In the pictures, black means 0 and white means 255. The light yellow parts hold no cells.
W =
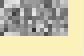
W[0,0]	102
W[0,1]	206
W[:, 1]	[206, 227, 141, 151, 179, 145, 111, 78, 217]
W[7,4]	154
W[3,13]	102
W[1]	[103, 227, 214, 179, 200, 138, 136, 139, 158, 141, 182, 87, 98, 180, 150, 179, 179]
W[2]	[207, 141, 135, 104, 84, 202, 109, 121, 219, 152, 151, 152, 130, 102, 201, 131, 115]
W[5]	[213, 145, 178, 111, 93, 178, 117, 214, 117, 181, 163, 122, 202, 161, 142, 180, 151]
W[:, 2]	[218, 214, 135, 171, 103, 178, 153, 153, 216]
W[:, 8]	[154, 158, 219, 232, 118, 117, 130, 47, 154]
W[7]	[147, 78, 153, 140, 154, 146, 137, 177, 47, 204, 129, 218, 99, 192, 153, 202, 151]
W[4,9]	119
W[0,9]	152
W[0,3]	222
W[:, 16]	[188, 179, 115, 116, 148, 151, 97, 151, 179]
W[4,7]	93
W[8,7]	160
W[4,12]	112
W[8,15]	186
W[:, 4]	[229, 200, 84, 103, 128, 93, 122, 154, 196]

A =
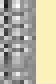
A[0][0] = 213
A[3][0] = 119
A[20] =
[129, 188, 164, 117, 129, 85, 208, 164, 137]
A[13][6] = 165
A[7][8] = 139
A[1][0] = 229
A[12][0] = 116
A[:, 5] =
[150, 151, 149, 110, 162, 165, 91, 157, 160, 72, 137, 167, 90, 158, 159, 161, 156, 136, 161, 151, 85]
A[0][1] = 47
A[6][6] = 218
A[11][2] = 117
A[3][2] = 159
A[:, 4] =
[227, 254, 181, 130, 239, 197, 136, 202, 213, 146, 151, 226, 135, 221, 187, 186, 162, 141, 236, 173, 129]
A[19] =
[165, 111, 131, 165, 173, 151, 141, 135, 144]
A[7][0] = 198
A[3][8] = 149
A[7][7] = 136
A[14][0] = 190
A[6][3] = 117
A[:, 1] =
[47, 27, 86, 181, 46, 66, 200, 72, 60, 201, 148, 56, 204, 52, 79, 92, 120, 144, 55, 111, 188]
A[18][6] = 176
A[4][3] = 212
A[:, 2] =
[115, 118, 131, 159, 121, 132, 164, 121, 129, 176, 133, 117, 160, 121, 107, 124, 131, 135, 118, 131, 164]
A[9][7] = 183
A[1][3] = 217
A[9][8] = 113
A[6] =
[124, 200, 164, 117, 136, 91, 218, 168, 132]
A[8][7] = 139
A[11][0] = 207
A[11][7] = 141
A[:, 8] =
[136, 137, 158, 149, 135, 135, 132, 139, 151, 113, 147, 149, 139, 145, 152, 145, 138, 138, 140, 144, 137]
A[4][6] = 177

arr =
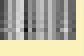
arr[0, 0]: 71
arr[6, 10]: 190
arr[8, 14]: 123
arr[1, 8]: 121
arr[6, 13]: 149
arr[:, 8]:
[123, 121, 124, 108, 119, 92, 116, 62, 124, 122]
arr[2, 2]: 186
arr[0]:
[71, 110, 186, 138, 201, 213, 75, 146, 123, 175, 192, 131, 190, 148, 121, 106, 175, 103, 106]
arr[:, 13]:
[148, 148, 149, 149, 148, 150, 149, 153, 149, 149]
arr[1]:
[71, 111, 185, 139, 202, 213, 72, 147, 121, 175, 192, 132, 190, 148, 120, 107, 176, 101, 103]
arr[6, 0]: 73
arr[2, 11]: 132
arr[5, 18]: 90
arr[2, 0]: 71
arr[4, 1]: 112
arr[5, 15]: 133
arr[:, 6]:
[75, 72, 76, 60, 70, 46, 66, 18, 78, 73]
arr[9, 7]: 146
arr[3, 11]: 125
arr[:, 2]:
[186, 185, 186, 179, 185, 170, 184, 148, 185, 185]
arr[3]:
[78, 119, 179, 142, 209, 205, 60, 151, 108, 174, 187, 125, 192, 149, 113, 117, 183, 104, 97]
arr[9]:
[70, 110, 185, 137, 202, 213, 73, 146, 122, 175, 191, 132, 189, 149, 122, 106, 175, 102, 105]
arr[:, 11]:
[131, 132, 132, 125, 129, 121, 129, 111, 132, 132]
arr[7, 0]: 118
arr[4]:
[70, 112, 185, 139, 204, 212, 70, 147, 119, 175, 192, 129, 191, 148, 118, 108, 178, 102, 102]
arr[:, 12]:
[190, 190, 190, 192, 191, 192, 191, 192, 189, 189]
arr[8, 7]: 146
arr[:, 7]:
[146, 147, 146, 151, 147, 157, 149, 171, 146, 146]

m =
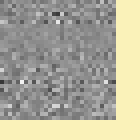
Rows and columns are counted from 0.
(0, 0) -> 109
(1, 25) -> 145
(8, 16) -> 151
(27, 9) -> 132
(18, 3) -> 116
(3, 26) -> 146
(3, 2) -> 106
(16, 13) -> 99
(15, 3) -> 137
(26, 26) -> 174
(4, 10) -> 126
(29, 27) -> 150
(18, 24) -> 169
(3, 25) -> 178
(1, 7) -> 150
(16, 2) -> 133
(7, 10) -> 146
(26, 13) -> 214
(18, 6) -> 152
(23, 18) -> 163
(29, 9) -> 141
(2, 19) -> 135
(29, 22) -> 151
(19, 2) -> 146
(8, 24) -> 128
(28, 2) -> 189
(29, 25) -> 140
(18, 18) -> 145
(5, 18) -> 132
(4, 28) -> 136
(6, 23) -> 133
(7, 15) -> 126
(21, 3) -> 143
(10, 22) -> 140
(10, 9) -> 140
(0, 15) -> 129
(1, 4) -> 152
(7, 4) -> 144
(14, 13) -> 148

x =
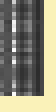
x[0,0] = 117
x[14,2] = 80
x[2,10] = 69
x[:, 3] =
[207, 127, 110, 184, 147, 242, 230, 246, 139, 122, 218, 164, 250, 101, 173, 240, 133, 107, 103, 114, 154, 195, 118, 249]
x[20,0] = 98
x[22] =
[84, 84, 84, 118, 72, 52, 63, 91, 67, 46, 70]
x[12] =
[133, 75, 69, 250, 96, 76, 108, 135, 75, 53, 70]
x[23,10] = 69
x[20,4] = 79
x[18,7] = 86
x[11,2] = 81
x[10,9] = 48
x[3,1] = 83
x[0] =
[117, 82, 78, 207, 88, 65, 90, 123, 72, 47, 71]
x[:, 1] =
[82, 83, 84, 83, 83, 68, 80, 78, 83, 84, 82, 83, 75, 86, 83, 80, 83, 85, 85, 84, 83, 82, 84, 73]
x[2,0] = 81
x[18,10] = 69
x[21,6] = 86
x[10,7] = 126
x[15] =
[129, 80, 74, 240, 94, 71, 101, 134, 74, 49, 71]
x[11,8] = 70
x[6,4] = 92
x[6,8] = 73
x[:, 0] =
[117, 87, 81, 108, 95, 131, 126, 132, 92, 85, 121, 101, 133, 77, 105, 129, 90, 80, 78, 82, 98, 113, 84, 133]
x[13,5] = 49
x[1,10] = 70
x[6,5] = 69
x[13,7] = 85
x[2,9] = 46

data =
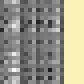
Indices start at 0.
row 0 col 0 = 107
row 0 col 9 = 94
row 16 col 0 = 113
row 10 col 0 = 115
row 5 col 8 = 175
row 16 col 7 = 121
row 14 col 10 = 100
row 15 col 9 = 90
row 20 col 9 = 94
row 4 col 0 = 77
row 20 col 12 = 117
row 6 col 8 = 138
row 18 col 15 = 107
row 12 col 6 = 118
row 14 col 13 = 122
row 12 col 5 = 89
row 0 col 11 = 109
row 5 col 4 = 200
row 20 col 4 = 177
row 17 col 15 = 83
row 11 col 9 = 108
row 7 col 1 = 159
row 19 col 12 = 42
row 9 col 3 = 126
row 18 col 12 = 125
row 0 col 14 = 147
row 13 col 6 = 73
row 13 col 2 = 171
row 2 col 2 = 130
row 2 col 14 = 188
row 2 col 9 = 57
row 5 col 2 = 141
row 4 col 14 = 172
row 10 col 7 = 78
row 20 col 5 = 86
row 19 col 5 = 84
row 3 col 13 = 128
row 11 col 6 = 110
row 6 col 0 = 123

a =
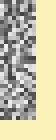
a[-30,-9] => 148
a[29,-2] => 197
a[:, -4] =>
[108, 202, 212, 67, 233, 193, 197, 174, 86, 93, 238, 141, 100, 148, 120, 121, 148, 107, 222, 183, 240, 86, 236, 69, 195, 205, 179, 166, 141, 159]
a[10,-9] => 212
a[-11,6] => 219
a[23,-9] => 219
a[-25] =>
[86, 136, 177, 178, 113, 193, 115, 204, 215]
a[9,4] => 185
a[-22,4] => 114
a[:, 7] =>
[132, 69, 64, 145, 102, 204, 68, 212, 219, 79, 169, 81, 196, 159, 73, 105, 213, 225, 77, 215, 184, 197, 165, 83, 154, 68, 107, 150, 173, 197]
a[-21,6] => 211
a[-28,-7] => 64
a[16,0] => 95
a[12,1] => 230
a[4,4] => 186
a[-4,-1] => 98
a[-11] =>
[218, 153, 66, 69, 240, 183, 219, 215, 99]
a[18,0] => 230
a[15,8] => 104
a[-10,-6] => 125
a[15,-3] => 110
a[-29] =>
[240, 150, 97, 161, 109, 202, 199, 69, 146]
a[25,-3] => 238
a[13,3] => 133
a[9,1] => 104
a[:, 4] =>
[91, 109, 80, 104, 186, 113, 83, 209, 114, 185, 145, 230, 206, 222, 189, 170, 141, 93, 238, 240, 149, 179, 239, 149, 142, 198, 236, 152, 205, 63]
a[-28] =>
[210, 172, 64, 146, 80, 212, 150, 64, 128]
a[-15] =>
[224, 84, 138, 230, 170, 121, 110, 105, 104]
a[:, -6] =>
[223, 161, 146, 156, 71, 178, 187, 231, 208, 199, 74, 201, 110, 133, 234, 230, 170, 213, 176, 69, 125, 107, 177, 239, 110, 197, 130, 77, 204, 224]
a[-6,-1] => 85
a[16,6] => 237
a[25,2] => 236

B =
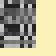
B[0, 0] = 184
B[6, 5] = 199
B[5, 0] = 79
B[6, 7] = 199
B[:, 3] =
[83, 32, 77, 81, 70, 117, 33, 42, 51, 200, 119, 178]
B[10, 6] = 125
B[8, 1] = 52
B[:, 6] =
[84, 32, 90, 95, 149, 128, 33, 38, 60, 200, 125, 182]
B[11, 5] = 47
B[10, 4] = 127
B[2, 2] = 82
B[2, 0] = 126
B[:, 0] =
[184, 200, 126, 129, 43, 79, 199, 191, 142, 33, 98, 43]
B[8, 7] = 169
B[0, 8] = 79
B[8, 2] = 69
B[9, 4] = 200
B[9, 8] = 200
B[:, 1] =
[50, 32, 82, 64, 125, 100, 33, 73, 52, 200, 112, 180]
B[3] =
[129, 64, 82, 81, 97, 133, 95, 141, 107]
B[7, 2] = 38
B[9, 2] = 200
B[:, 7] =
[69, 200, 150, 141, 80, 97, 199, 194, 169, 33, 111, 52]
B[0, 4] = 81
